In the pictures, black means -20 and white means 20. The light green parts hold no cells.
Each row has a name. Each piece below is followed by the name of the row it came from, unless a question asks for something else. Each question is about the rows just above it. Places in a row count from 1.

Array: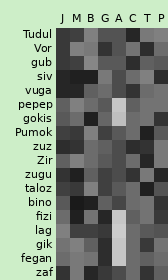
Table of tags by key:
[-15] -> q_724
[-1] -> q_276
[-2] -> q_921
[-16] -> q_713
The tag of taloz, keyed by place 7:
q_724
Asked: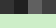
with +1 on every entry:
[-11 -14  -4  -9]
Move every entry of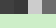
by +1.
[ -9 -10  13  -2]
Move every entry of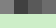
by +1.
[ 1 -9 -5 -2]
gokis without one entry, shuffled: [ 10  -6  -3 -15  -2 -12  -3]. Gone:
[-4]

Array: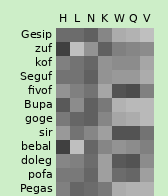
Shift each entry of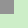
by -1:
[2]
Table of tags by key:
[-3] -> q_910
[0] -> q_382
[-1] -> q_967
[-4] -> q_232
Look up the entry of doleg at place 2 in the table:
q_382
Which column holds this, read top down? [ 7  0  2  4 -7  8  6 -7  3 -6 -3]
W
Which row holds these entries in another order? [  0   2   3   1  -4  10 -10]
bebal
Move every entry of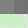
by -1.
[-1 -3]

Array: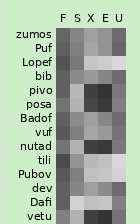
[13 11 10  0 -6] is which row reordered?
Pubov
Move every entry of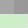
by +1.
[7 5]
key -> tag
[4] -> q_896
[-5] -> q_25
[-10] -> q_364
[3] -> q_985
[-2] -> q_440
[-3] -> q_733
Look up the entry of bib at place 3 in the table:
q_896
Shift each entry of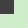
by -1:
[-11]
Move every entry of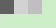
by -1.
[-6 12  9]

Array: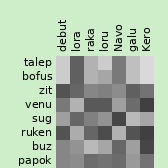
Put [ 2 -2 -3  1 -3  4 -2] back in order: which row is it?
papok
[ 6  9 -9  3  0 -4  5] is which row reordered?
sug
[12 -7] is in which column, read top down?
debut
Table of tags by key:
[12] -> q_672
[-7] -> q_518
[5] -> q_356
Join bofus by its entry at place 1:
q_672

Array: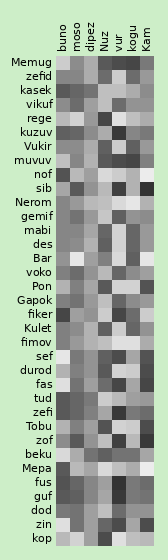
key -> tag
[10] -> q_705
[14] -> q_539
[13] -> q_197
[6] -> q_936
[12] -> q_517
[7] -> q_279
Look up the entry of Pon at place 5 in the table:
q_197
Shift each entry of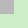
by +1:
[10]
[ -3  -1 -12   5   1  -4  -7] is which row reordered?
fus
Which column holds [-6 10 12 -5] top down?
Nuz
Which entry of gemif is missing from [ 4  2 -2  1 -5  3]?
[11]
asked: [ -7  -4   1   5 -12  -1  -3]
fus
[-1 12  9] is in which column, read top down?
kogu

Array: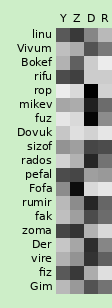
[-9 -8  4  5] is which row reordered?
pefal
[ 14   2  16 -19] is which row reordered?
fuz
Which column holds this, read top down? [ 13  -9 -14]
D
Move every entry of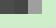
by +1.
[-7 -8  6]
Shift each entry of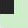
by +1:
[-13]
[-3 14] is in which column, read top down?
R
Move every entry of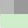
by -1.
[8 3]

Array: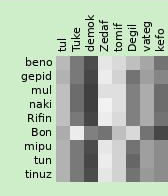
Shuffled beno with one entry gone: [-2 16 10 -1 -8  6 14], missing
[9]
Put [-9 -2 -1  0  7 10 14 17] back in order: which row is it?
Rifin
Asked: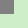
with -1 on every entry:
[-1]
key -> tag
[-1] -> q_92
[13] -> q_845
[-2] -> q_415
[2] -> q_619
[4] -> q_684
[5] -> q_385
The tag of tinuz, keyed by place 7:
q_684
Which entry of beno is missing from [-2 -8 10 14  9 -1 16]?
[6]
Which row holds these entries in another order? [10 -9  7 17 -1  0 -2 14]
Rifin

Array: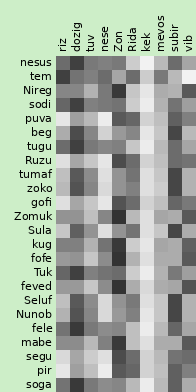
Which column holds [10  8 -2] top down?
riz
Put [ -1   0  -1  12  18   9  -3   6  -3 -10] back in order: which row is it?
nesus

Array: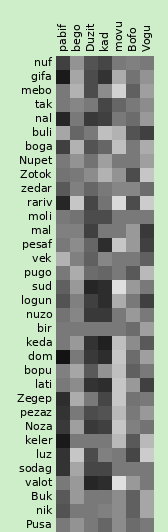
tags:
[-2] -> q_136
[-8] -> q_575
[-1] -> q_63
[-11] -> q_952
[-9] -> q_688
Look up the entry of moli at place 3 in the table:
q_575
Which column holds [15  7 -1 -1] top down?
movu
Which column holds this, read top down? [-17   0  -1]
pabif
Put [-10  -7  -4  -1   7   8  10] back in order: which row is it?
boga

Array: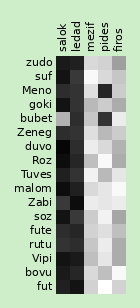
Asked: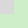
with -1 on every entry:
[13]
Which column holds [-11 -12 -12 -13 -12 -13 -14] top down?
ledad
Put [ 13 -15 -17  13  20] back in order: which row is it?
fut
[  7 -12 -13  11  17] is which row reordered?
rutu
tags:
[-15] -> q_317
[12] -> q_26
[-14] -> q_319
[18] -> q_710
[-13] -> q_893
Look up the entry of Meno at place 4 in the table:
q_319

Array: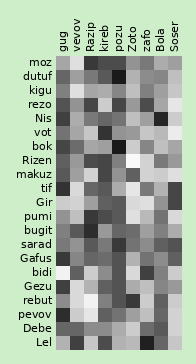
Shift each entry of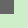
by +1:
[-3]
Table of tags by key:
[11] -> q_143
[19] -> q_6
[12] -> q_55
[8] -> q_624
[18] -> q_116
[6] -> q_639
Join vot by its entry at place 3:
q_143
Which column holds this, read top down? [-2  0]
Bola
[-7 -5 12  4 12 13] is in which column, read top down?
Soser
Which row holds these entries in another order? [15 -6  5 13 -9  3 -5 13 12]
makuz
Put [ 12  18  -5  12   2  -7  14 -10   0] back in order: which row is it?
bidi

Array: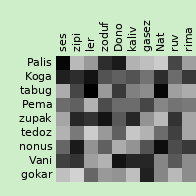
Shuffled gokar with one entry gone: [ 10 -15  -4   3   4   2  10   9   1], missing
[13]
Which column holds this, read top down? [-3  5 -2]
ruv
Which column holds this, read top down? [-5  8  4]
zoduf
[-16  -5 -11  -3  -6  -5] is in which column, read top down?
Dono
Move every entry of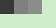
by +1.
[-10   1   3]

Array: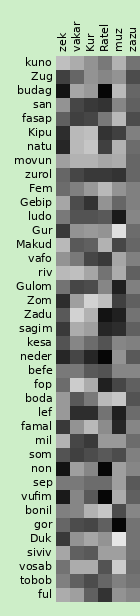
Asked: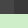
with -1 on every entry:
[-10 -12]
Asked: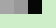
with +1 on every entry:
[  7   5 -18]
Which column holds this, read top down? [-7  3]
vakar
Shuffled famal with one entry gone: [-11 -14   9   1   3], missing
[2]
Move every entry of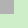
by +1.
[9]
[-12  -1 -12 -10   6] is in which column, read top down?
Ratel
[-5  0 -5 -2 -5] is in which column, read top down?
zazu

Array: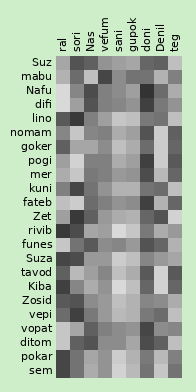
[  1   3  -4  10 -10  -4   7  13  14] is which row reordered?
Kiba
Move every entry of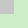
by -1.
[10]
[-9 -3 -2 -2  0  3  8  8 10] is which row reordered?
kuni

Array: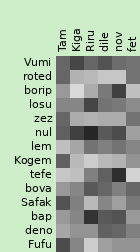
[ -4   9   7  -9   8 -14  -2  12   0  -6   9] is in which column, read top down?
Riru
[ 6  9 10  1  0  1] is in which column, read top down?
Kiga
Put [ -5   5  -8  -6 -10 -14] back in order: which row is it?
nul
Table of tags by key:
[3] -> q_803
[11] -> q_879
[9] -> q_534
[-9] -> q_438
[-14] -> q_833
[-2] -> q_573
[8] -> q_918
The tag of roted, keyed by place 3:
q_534
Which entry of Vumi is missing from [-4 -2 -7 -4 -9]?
[-3]
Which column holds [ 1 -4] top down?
Tam
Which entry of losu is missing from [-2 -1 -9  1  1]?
[2]

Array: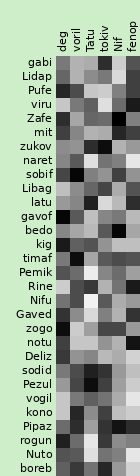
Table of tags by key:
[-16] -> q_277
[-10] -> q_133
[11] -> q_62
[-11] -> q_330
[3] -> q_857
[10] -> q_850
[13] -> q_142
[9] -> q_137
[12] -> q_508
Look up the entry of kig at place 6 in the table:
q_850
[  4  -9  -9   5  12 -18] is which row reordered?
zogo
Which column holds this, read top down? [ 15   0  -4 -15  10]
Tatu
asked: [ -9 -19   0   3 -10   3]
sobif

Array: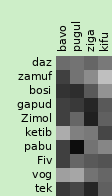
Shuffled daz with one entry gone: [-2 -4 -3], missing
[-1]
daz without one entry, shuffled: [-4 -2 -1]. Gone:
[-3]
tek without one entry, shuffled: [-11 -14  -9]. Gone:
[-5]
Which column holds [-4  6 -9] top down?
pugul
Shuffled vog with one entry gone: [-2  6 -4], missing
[5]

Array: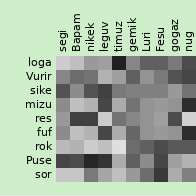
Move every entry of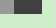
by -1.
[  3 -11 -11]
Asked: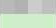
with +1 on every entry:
[10  9 13 11]
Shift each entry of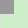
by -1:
[3]
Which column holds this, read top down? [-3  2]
Bapam

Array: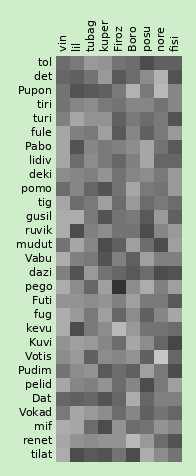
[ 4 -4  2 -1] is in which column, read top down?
tubag
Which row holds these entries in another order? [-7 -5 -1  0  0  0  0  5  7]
Vabu
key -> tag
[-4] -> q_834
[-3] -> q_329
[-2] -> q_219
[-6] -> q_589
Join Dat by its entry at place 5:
q_834
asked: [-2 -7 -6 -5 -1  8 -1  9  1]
Pupon

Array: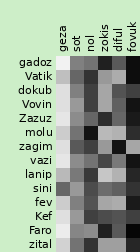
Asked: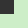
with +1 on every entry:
[-11]
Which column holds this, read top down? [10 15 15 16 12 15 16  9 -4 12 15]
geza
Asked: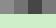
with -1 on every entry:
[  1  -3 -10  -2]
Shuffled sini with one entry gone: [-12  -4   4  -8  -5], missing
[-3]
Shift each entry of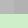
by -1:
[8 7]
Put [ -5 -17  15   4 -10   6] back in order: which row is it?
Vovin
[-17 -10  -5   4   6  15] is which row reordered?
Vovin

